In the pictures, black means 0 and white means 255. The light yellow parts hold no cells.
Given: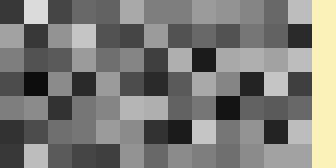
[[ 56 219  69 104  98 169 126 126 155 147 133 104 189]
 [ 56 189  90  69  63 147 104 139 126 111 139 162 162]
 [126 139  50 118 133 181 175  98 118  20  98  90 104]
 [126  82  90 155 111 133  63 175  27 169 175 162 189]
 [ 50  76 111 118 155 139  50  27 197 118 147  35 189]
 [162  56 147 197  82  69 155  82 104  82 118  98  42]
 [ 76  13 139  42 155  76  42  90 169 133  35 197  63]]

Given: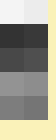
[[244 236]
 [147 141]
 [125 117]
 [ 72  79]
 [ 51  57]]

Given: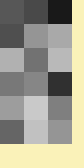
[[157 201 127]
 [101 193 149]
 [ 79 149 169]
 [120 134  48]
 [177 114 185]
 [ 87  73  25]]

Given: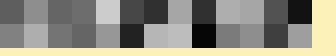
[[129 174 116 101 150  34 182 189   5 123 142  63 158]
 [ 94 142 101 109 204  70  48 166  48 174 166  82  18]]

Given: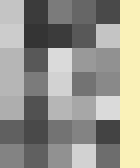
[[182 123 210 115 137]
 [131  96 145 210 109]
 [182  88 218 153 145]
 [174  81 182 167 218]
 [ 96  73 115 131  67]
 [196  59 123 102  73]
 [204  52  59  88 196]]

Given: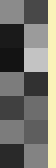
[[ 19 195]
 [ 26 155]
 [ 41 131]
 [ 64 109]
 [124  94]
 [139  72]
 [124  49]]

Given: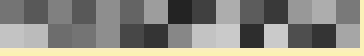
[[194 187 108 115 143  71  51 135 194 202  44 202  79  51 165]
 [115  87 128  87 143 100 157  36  64 173  93  58 151 173 121]]
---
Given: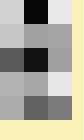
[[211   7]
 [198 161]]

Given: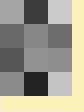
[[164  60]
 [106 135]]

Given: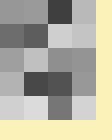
[[151 154]
 [109  93]]

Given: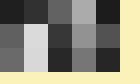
[[ 31  49]
 [ 96 218]]

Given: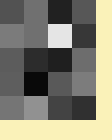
[[ 82 112]
 [123 112]]

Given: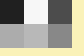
[[ 32 247]
 [172 184]]
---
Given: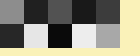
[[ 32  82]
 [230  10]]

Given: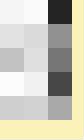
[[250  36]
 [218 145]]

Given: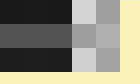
[[26 25]
 [83 83]]

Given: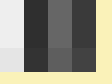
[[ 47 102]
 [ 47 102]]

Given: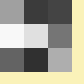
[[ 59  68]
 [224 117]]

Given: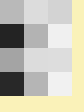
[[220 211]
 [179 240]]

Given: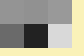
[[145 153]
 [ 34 217]]

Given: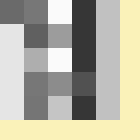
[[119 250]
 [ 96 156]]
